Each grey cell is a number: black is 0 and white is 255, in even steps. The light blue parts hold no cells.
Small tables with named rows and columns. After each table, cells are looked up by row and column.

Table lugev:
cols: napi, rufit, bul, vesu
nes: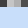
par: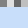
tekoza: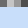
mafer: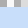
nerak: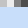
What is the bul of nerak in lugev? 128
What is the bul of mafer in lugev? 175
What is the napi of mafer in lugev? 173
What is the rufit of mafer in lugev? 249
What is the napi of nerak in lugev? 195
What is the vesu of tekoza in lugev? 77
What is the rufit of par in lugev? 223
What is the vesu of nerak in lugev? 77
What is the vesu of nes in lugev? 77
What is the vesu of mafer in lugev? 220
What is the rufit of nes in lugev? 197
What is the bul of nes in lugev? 175
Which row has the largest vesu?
mafer

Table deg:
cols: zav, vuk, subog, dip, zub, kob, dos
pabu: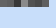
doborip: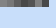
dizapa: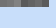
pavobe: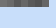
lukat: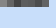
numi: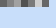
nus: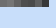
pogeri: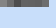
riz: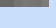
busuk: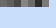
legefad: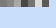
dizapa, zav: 114
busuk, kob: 45
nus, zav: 110
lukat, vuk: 100
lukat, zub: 90
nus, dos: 56
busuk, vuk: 93
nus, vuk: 117
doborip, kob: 128
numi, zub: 122
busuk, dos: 122
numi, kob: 207
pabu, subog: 56
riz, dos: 123
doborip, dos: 72
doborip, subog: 94
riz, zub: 118
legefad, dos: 89
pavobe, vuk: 106

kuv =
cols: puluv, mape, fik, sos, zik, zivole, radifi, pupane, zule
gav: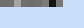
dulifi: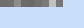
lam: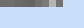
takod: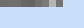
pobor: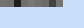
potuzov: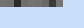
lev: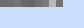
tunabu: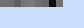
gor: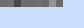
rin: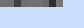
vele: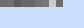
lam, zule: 114
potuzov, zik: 116
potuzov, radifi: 105
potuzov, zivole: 113
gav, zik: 109
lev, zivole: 113
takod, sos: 103
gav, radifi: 123
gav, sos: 111
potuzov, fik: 43
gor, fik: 72
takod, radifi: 122
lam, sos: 103
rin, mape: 111
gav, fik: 164
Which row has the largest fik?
gav

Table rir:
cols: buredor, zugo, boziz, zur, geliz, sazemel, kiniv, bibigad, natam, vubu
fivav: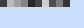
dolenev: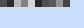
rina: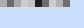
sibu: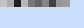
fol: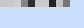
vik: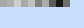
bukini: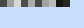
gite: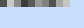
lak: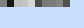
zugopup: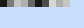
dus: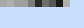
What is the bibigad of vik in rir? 92
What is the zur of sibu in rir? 182
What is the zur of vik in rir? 168
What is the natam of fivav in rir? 123
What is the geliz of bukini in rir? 171
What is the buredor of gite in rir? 81

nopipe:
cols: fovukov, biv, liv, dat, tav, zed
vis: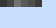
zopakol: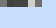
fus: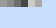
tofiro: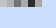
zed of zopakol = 110
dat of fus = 71
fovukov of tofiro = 195
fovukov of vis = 52
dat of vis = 90
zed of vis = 60
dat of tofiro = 169
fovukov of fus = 154
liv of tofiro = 115
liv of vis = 115
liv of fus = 110
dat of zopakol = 68
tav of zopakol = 206
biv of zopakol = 65
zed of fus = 168
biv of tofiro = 177
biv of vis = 70
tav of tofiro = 44
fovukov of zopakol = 118
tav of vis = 78

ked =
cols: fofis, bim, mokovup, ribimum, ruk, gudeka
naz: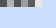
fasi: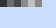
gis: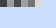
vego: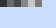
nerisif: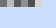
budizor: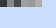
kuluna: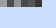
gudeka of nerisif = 213
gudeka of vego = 122
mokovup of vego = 72
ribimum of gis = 159
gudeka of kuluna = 55
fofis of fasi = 51
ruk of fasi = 193
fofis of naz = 82
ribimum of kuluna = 73
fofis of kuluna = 158
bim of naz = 176
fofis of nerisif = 113
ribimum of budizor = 158
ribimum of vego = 134
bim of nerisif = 187
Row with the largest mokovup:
kuluna

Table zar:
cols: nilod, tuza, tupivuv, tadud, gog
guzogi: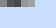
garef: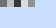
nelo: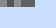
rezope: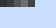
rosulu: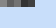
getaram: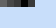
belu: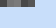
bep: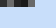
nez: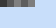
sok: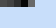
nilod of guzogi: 134
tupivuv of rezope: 85
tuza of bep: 108
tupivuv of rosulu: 115
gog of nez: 125
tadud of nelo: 96
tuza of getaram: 71
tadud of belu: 72
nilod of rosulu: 134
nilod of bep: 48

